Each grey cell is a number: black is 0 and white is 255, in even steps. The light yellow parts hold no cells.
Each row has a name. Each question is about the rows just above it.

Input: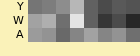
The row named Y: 117	125	141	183	97	75	89	83
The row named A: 155	147	105	133	162	133	147	111
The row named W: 162	175	111	228	97	54	75	39

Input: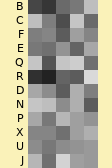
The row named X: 133	133	112	159	175
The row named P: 167	120	182	159	147
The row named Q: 197	84	197	205	112
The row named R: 48	34	100	92	217
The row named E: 120	112	147	100	167
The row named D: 167	140	92	175	126
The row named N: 197	190	140	175	92

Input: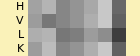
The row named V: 156	119	134	148	174	200	97
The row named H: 162	180	134	148	168	200	104
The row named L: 174	180	119	126	156	141	61
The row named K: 156	188	134	148	174	200	97

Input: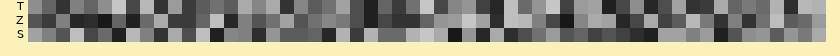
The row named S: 162	128	84	190	71	106	32	184	128	51	170	78	190	32	134	128	45	149	92	92	100	39	178	59	178	106	106	178	198	170	24	149	39	170	45	78	113	155	84	100	65	84	65	45	32	162	162	128	155	32	84	142	149	92	149	121	170
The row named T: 142	100	51	128	100	142	198	71	184	51	155	59	92	113	92	170	134	170	51	134	92	113	162	78	32	100	59	113	198	71	134	149	65	39	190	106	149	198	65	155	162	32	71	142	39	78	162	51	59	170	100	121	106	178	45	184	178
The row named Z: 84	59	128	39	45	24	100	32	106	170	59	59	100	190	39	128	84	113	162	84	113	134	121	78	32	71	51	51	100	149	155	198	162	45	190	184	128	71	24	134	170	162	39	71	170	65	92	184	121	51	128	51	113	190	92	106	155

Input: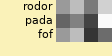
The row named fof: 154	189	53	108
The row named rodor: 154	189	122	209

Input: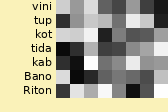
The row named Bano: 219	10	40	97	119	105	76	192
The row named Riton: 55	227	172	248	132	16	83	254

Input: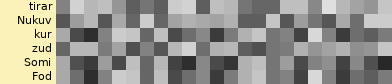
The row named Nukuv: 86	157	183	86	169	102	204	102	163	177	169	163	177	94	94	197	86	157	117	86	169	110	204	204
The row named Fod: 169	110	46	130	204	197	102	191	74	110	136	59	123	177	197	117	130	66	216	130	59	110	94	123
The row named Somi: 169	80	59	157	74	191	102	183	66	46	136	74	53	177	191	117	157	74	130	143	66	136	80	40
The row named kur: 169	74	46	130	204	197	102	191	74	110	136	59	123	177	197	117	130	66	216	130	59	110	94	123

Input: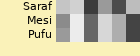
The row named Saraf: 197	209	60	154	76	189
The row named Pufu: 154	236	102	215	174	68

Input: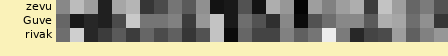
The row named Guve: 102	25	39	32	75	201	117	117	129	60	151	195	25	110	82	47	136	11	82	110	136	136	90	174	166	110	144	54

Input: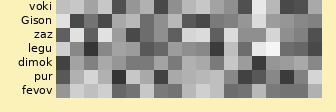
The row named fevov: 150	207	191	207	103	115	199	122	115	184	207	191	109	115	184	122	115	115	177
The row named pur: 88	177	213	177	53	199	169	66	169	177	184	191	136	66	88	136	59	129	213

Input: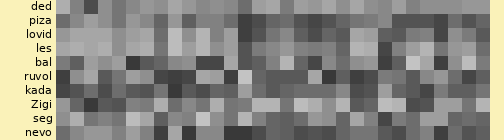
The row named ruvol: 63	143	166	89	117	158	143	70	63	70	166	158	63	195	101	89	89	89	166	57	95	63	76	123	117	89	136	151	109	70	95
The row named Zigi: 151	101	57	89	83	129	123	174	109	136	117	174	117	123	180	180	117	188	174	143	180	89	101	188	180	76	83	158	158	117	180
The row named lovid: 151	166	166	166	143	158	166	109	188	143	180	129	158	63	83	117	136	95	76	101	89	166	158	95	89	123	129	70	143	123	89
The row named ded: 174	129	76	143	117	136	151	143	166	151	136	143	136	109	158	166	123	158	151	166	143	166	143	136	158	129	143	143	143	151	151
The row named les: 166	174	166	174	143	166	174	117	188	158	180	143	158	83	123	136	151	129	123	129	101	180	174	70	129	158	180	117	151	158	109

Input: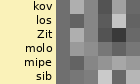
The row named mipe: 111	99	134	148	167	154
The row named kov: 111	175	134	83	161	105

